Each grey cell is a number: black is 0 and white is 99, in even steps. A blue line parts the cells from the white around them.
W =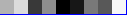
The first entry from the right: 96
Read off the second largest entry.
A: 85
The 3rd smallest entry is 22

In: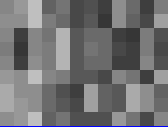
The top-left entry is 52
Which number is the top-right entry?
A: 48
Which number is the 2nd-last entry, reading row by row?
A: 28
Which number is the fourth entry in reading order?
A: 38
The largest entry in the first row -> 74
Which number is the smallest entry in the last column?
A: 28
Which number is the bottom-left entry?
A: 55
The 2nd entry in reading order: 59
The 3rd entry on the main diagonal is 52
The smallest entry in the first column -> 48

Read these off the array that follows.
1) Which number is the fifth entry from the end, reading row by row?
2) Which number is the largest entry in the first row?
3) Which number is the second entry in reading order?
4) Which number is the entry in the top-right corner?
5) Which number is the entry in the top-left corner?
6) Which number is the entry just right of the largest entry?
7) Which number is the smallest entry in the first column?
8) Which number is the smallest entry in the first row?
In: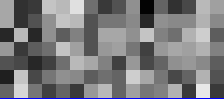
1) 50
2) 87
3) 19
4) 62
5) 65
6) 22
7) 12
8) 1

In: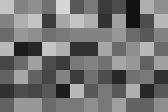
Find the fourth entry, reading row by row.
44
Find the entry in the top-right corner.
55
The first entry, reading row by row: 76
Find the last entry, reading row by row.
55
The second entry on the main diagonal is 68
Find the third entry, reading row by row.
55
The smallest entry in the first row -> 7
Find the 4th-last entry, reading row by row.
62
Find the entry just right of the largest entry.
34
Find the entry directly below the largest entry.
65
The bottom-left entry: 38
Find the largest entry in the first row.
83
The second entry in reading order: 51
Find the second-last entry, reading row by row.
38
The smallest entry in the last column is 19

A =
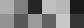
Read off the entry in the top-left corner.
68
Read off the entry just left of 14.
49
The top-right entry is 10
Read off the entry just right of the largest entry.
21

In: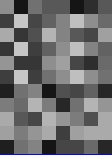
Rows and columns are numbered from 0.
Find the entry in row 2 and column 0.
66
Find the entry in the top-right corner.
34
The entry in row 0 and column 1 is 8
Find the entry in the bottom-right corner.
15
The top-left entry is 55
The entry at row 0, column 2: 44
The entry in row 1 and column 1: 77
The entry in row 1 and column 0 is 24
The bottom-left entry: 12
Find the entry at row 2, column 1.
21

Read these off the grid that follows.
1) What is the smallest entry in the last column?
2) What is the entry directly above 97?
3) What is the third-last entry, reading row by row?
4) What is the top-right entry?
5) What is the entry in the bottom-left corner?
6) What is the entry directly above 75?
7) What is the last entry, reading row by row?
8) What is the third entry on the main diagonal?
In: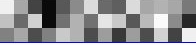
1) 15
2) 69
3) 81
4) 47
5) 50
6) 93
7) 93
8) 30
